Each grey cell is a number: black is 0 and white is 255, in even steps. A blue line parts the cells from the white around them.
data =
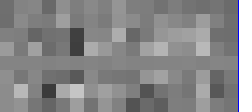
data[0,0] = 111
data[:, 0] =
[111, 110, 128, 155, 132, 143, 140, 140]
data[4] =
[132, 132, 132, 130, 132, 130, 132, 130, 134, 131, 131, 132, 132, 133, 130, 133, 132]
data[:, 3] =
[105, 123, 113, 108, 130, 112, 59, 101]
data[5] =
[143, 119, 135, 112, 109, 89, 137, 121, 118, 116, 149, 162, 137, 122, 156, 101, 121]
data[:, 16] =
[107, 111, 110, 115, 132, 121, 114, 117]
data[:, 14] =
[111, 157, 171, 185, 130, 156, 171, 158]
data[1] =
[110, 138, 126, 123, 159, 122, 132, 123, 147, 139, 124, 145, 136, 129, 157, 128, 111]
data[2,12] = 157
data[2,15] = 111
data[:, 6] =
[137, 132, 135, 172, 132, 137, 144, 115]
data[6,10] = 83
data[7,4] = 121
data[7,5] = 158
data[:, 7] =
[128, 123, 134, 153, 130, 121, 160, 149]
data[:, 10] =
[125, 124, 122, 162, 131, 149, 83, 106]
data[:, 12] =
[125, 136, 157, 145, 132, 137, 125, 126]
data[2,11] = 150
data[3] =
[155, 122, 161, 108, 120, 62, 172, 153, 135, 122, 162, 180, 145, 141, 185, 127, 115]
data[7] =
[140, 147, 118, 101, 121, 158, 115, 149, 129, 83, 106, 94, 126, 125, 158, 125, 117]

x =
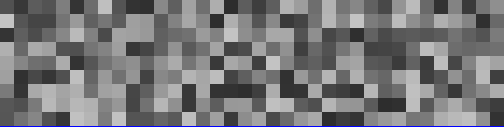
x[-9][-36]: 81
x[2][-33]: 103
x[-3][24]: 62
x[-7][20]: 168
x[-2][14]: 140
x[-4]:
[160, 49, 72, 54, 80, 191, 101, 153, 113, 149, 66, 136, 125, 180, 166, 189, 68, 95, 132, 111, 49, 153, 113, 181, 103, 176, 114, 103, 163, 186, 62, 84, 146, 109, 186, 63]
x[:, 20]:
[178, 58, 168, 145, 132, 49, 50, 182, 107]
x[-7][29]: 91
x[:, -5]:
[50, 175, 92, 166, 189, 84, 99, 144, 174]
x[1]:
[196, 85, 69, 69, 116, 154, 96, 118, 92, 159, 152, 90, 130, 167, 135, 46, 175, 138, 85, 137, 58, 68, 115, 182, 135, 195, 124, 113, 187, 143, 120, 175, 157, 132, 48, 105]
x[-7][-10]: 98
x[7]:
[87, 80, 122, 184, 160, 183, 177, 132, 151, 69, 114, 182, 144, 56, 140, 93, 152, 153, 90, 192, 182, 93, 79, 181, 150, 149, 91, 45, 48, 190, 87, 144, 171, 136, 78, 61]
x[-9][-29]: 191
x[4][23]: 77
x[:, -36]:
[81, 196, 52, 176, 163, 160, 122, 87, 86]
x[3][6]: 117
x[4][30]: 59
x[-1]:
[86, 114, 134, 81, 54, 193, 181, 124, 194, 84, 84, 102, 89, 190, 105, 160, 58, 141, 164, 74, 107, 151, 169, 46, 61, 52, 134, 153, 166, 118, 122, 174, 185, 191, 144, 50]
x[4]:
[163, 134, 111, 106, 172, 51, 86, 116, 134, 143, 103, 145, 171, 117, 147, 57, 168, 153, 63, 195, 132, 86, 96, 77, 158, 164, 88, 84, 59, 98, 59, 189, 70, 132, 182, 163]
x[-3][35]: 172
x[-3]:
[122, 53, 169, 181, 164, 175, 113, 161, 167, 70, 95, 153, 179, 56, 168, 51, 50, 46, 63, 173, 50, 52, 170, 70, 62, 49, 182, 96, 110, 192, 169, 99, 56, 114, 137, 172]

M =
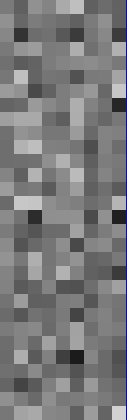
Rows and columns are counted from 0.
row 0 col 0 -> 122
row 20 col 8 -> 161
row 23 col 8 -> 124
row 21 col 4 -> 124
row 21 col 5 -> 127
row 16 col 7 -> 124
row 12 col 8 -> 118
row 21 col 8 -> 117
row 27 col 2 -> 90
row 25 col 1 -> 173
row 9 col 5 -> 155
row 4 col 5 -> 137
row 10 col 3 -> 128
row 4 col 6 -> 140
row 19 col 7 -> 92
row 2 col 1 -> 51
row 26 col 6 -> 113
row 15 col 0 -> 139
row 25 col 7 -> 106
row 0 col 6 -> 96
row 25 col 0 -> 107
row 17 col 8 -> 105
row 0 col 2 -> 145
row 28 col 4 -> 121
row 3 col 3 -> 123
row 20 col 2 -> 100
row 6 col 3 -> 98
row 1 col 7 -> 144
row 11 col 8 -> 121
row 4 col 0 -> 112
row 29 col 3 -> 135
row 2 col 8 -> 60
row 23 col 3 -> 106
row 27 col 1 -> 68
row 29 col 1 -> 163
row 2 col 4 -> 88
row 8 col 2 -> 169
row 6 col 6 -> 152
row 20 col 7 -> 137

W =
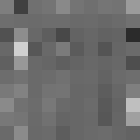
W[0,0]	126
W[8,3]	113
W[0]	[126, 64, 112, 116, 137, 116, 111, 117, 115, 155]
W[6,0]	121
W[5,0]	109
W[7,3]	120
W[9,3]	107
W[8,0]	120
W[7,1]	113
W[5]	[109, 114, 106, 108, 113, 105, 106, 99, 107, 110]
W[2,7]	98
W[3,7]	84
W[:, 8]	[115, 107, 100, 102, 104, 107, 103, 100, 102, 103]
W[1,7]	104
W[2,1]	141
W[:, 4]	[137, 109, 72, 123, 95, 113, 116, 106, 101, 93]
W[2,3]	94
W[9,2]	105
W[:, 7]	[117, 104, 98, 84, 101, 99, 93, 89, 87, 108]
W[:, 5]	[116, 106, 99, 91, 100, 105, 103, 103, 103, 103]
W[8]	[120, 117, 106, 113, 101, 103, 105, 87, 102, 160]
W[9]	[106, 139, 105, 107, 93, 103, 106, 108, 103, 99]
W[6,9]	127
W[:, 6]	[111, 107, 103, 102, 104, 106, 104, 107, 105, 106]

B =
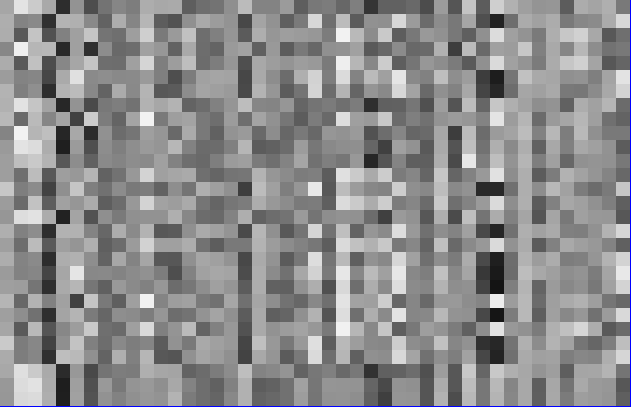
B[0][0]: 166
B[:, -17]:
[97, 215, 93, 139, 94, 229, 215, 97, 107, 134, 160, 132, 123, 205, 124, 154, 221, 120, 214, 231, 221, 103, 227, 95, 205, 216, 98, 147, 149]
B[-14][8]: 122
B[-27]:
[173, 89, 196, 81, 129, 160, 197, 116, 111, 158, 207, 122, 154, 193, 110, 128, 149, 91, 174, 150, 158, 155, 151, 124, 242, 185, 140, 201, 93, 120, 153, 145, 120, 95, 144, 220, 160, 147, 122, 174, 199, 209, 168, 88, 111]
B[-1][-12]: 184
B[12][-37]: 114
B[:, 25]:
[127, 91, 185, 161, 182, 131, 101, 124, 159, 154, 143, 152, 202, 155, 202, 145, 99, 193, 95, 135, 110, 162, 111, 182, 157, 96, 120, 147, 142]
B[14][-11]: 154
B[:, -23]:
[120, 215, 151, 103, 153, 210, 212, 116, 124, 104, 119, 113, 127, 232, 124, 116, 213, 119, 221, 210, 174, 136, 178, 151, 223, 218, 119, 118, 117]
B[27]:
[152, 220, 226, 172, 30, 159, 80, 153, 120, 148, 153, 143, 168, 131, 110, 97, 129, 177, 93, 98, 113, 161, 118, 149, 148, 147, 101, 73, 147, 144, 85, 172, 87, 189, 119, 184, 133, 168, 94, 167, 115, 169, 154, 151, 87]
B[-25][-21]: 238
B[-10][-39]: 136
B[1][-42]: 48
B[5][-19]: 186
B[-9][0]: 159
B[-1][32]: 77
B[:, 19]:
[131, 146, 150, 153, 157, 141, 150, 132, 145, 141, 97, 111, 150, 160, 152, 109, 144, 156, 147, 139, 97, 142, 95, 146, 152, 149, 136, 98, 104]
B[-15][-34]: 162
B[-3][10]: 175
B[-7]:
[159, 142, 113, 47, 164, 180, 123, 102, 142, 139, 125, 150, 109, 115, 147, 164, 144, 92, 169, 95, 101, 144, 178, 84, 221, 111, 174, 138, 227, 134, 136, 184, 147, 145, 72, 21, 124, 184, 94, 160, 136, 151, 113, 155, 217]
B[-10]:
[155, 130, 134, 69, 166, 229, 136, 137, 131, 139, 145, 125, 78, 130, 161, 167, 164, 76, 173, 139, 113, 167, 210, 121, 231, 135, 186, 160, 231, 136, 126, 193, 136, 165, 56, 26, 108, 189, 168, 159, 142, 147, 124, 165, 232]
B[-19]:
[154, 227, 220, 173, 31, 155, 79, 141, 127, 142, 154, 149, 183, 130, 107, 108, 128, 182, 92, 97, 108, 156, 119, 137, 142, 143, 102, 64, 160, 146, 89, 169, 84, 191, 114, 175, 138, 174, 97, 168, 128, 168, 160, 146, 92]
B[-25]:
[172, 89, 193, 77, 135, 166, 196, 110, 109, 160, 213, 126, 157, 190, 108, 125, 150, 79, 168, 157, 148, 157, 153, 122, 238, 182, 135, 204, 94, 117, 151, 141, 123, 90, 144, 218, 161, 148, 123, 171, 198, 208, 164, 87, 101]
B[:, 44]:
[121, 216, 111, 120, 101, 227, 211, 107, 99, 121, 92, 120, 104, 198, 95, 87, 214, 96, 211, 232, 211, 104, 217, 106, 190, 214, 116, 87, 95]
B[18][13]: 144
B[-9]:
[159, 157, 117, 47, 170, 182, 118, 96, 153, 138, 129, 151, 108, 119, 142, 160, 149, 92, 173, 97, 96, 146, 174, 80, 216, 110, 173, 139, 221, 139, 134, 179, 142, 145, 67, 20, 127, 180, 100, 155, 136, 144, 120, 161, 211]
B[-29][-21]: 103
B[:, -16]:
[105, 155, 120, 104, 117, 137, 163, 118, 127, 102, 146, 95, 134, 143, 134, 146, 153, 135, 161, 136, 139, 134, 134, 120, 141, 164, 109, 144, 148]
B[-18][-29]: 155
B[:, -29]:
[143, 147, 149, 154, 150, 163, 154, 149, 156, 147, 128, 155, 116, 144, 118, 130, 148, 121, 147, 164, 149, 166, 144, 152, 153, 144, 140, 129, 136]
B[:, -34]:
[168, 93, 122, 151, 126, 127, 88, 167, 122, 150, 149, 160, 160, 98, 162, 146, 88, 160, 88, 125, 151, 132, 150, 128, 92, 88, 166, 143, 147]
